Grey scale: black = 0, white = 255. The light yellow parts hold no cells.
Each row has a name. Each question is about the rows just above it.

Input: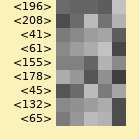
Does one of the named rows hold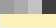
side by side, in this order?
no
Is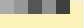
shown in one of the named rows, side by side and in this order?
yes
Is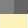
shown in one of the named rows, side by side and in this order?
yes
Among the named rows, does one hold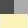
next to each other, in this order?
no
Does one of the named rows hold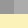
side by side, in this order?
no

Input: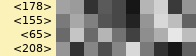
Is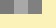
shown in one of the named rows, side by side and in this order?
yes
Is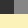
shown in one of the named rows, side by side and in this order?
yes

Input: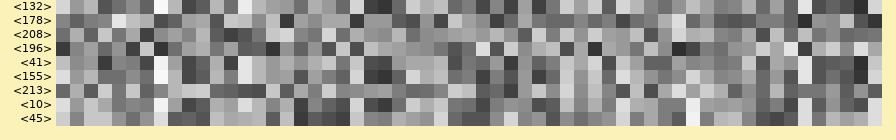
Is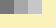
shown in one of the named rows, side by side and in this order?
no
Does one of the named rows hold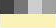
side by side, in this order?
yes
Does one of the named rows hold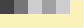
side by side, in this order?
yes
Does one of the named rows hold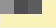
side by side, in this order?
no
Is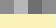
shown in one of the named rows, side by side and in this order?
yes
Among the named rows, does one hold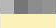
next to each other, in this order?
no

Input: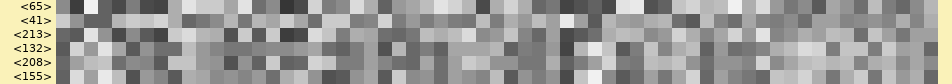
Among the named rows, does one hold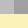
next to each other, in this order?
yes
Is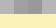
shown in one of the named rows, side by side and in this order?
no
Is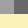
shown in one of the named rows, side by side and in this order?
no
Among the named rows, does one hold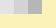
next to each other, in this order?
yes
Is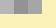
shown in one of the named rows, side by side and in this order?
no
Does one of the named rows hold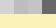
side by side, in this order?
no
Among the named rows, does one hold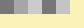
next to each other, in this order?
no

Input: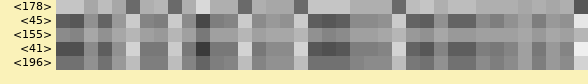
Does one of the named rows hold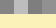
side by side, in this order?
no
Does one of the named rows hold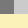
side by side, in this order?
yes
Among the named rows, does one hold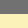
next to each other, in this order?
yes
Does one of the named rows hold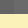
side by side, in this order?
no
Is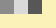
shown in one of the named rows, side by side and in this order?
no
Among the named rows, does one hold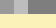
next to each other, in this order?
yes
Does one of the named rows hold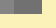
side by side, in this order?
no

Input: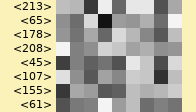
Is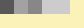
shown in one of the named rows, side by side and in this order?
no
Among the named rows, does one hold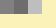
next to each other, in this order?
no
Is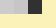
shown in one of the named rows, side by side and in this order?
yes
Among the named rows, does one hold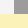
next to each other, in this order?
yes
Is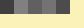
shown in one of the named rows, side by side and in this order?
no

